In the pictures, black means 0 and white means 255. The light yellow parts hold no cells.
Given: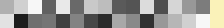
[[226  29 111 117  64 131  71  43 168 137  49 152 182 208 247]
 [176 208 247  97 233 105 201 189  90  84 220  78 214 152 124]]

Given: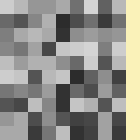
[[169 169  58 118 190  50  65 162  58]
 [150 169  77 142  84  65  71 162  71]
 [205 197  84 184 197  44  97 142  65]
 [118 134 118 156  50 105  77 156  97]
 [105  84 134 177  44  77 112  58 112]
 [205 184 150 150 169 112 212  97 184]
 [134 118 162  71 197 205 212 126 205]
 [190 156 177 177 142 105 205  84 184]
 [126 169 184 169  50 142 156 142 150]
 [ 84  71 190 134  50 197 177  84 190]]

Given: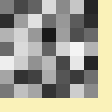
[[165  51  65 172  85  58 111]
 [126  71  98 218 138 198  37]
 [238 205 145 185  71 231  37]
 [179 211 152  25 158  78 105]
 [119 192 165  51  78 205 138]
 [105 218 192  98 211 244 179]
 [ 45 158 225 111 152  91  45]]

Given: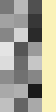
[[169 176  26]
 [134 212  42]
 [162 154  55]
 [120 184  80]
 [140 113 134]
 [228  86 154]
 [192 100 169]
 [220 107 198]]

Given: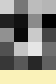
[[ 55  88  39  96]
 [ 32  17 139   1]
 [208 119 188 181]
 [145   9 202  68]
 [ 81 196 230 111]]

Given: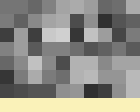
[[ 62 157  62 201 208  54 193 157  70 123]
 [ 70  76  84  84 143 149  48  62 143 185]
 [129 157  90 129 129 110  84  97 117  90]
 [117 117 103 129 164 171 157 103 110 171]
 [123  97 137 164 171  76 143  48  84  97]
 [ 54 123 171 123 110 178 185 149 149 185]
 [103 137 193 137  76 178 178 137 164 164]]

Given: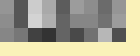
[[134 119  65  51 100  73 113 183  79]
 [149  86 204 169  92 156 141 107 149]
 [141  86 211 175 100 134 134 113 156]]

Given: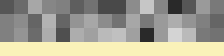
[[128 140 101 179 101 148 167 140 114 167 121 154 173 148 128 101]
 [128 148 107 173  79 173 160 186 192 160  41 154 212 186 121 114]
 [ 86 107 167 134 128  94 114  73  73 140 198 134  41  86 154 121]]

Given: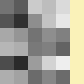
[[174 162 107 134 107]
 [168 149 115 142 128]
 [182 174 121 128  99]
 [ 84  48 142 195 231]
 [ 76  42 156 211 238]
 [115  91 203 189 218]]
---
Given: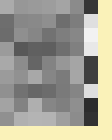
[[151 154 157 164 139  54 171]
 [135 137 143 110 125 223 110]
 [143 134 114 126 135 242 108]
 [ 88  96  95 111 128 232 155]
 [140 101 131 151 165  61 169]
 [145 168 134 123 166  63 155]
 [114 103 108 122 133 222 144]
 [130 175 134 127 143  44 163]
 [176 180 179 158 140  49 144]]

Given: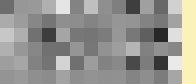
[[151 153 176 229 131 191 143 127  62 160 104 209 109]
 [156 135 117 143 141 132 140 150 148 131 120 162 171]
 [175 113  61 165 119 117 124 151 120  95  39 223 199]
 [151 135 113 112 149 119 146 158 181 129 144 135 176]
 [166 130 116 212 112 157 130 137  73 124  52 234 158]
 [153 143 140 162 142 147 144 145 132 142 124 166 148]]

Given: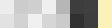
[[204 207 239 182  61  63 236]
 [210 240 214 203  49  62 226]]

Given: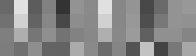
[[225  92 129  51 147 138 224 135 148  72 106 147 152 105]
 [209  99 135  72 141 137 209 135 152  78 120 147 145 113]
 [174 118 143 115 130 136 175 136 155  96 144 144 133 127]
 [112 142 100  99 171 138 107 133  83 194  68 120 167 125]]

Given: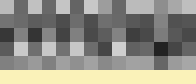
[[105 193 105 197 100 200 157 104 187 186 142 168 191 186]
 [107  93  98  77 109  78 111 105  88  80 131  81  85 115]
 [129  52 134  67 128  74  93 131  62  73 124  88  73  55]
 [201 111 200 114 199 109  70 207  97 104  34  70 101  91]
 [138 154 128 160 144 162 137 150 162 160 102 155 167 128]]

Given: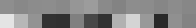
[[136 140 141 137 150 156 138 131 141 140 134 140 135 142]
 [183 147  50  48 128  71  49 177 212 153  41 144 131 228]]
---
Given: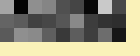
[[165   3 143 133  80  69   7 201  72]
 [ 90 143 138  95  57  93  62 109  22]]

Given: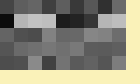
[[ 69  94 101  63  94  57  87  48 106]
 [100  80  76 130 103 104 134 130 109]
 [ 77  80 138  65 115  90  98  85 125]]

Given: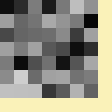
[[ 15  43 124  27 121 190 145]
 [ 72 101 106 110 138  59 160]
 [123  11  79 113  19  85 167]
 [192 191 190  55  91 178  98]]

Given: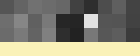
[[ 85 100 113 108 103  65  46  77  95  67]
 [107 122  99 128  46  34 120  87  93  59]]

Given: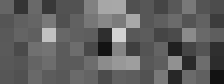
[[101  52 105  56  82  82 129 167 168  80  87  69  88 121  84  76]
 [ 89 100  95 193 103  96  94  46 210  88  92  69  75 139 105  94]
 [ 88  85 100 109  91  91 109 140 152 158  88  94 145  41 109  44]]

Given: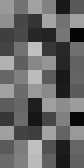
[[153 115 162 130  24  89]
 [ 63  73  39  36 119   5]
 [178  95 135 149  38  98]
 [162 107 153 137  27  91]
 [ 55 107  22  71 128   8]
 [ 90 125 192  82  29 102]]

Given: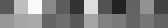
[[ 89 190 249 137  92  50 221  82  34  99 146  66]]
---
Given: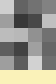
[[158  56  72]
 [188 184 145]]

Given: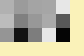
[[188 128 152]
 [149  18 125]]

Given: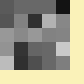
[[ 85 130  48]
 [152 137 152]]

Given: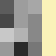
[[ 71 157 136]
 [200 179 136]]

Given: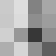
[[200 219 142]
 [208 151  55]]

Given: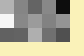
[[246 136 155]
 [ 97  99 175]]
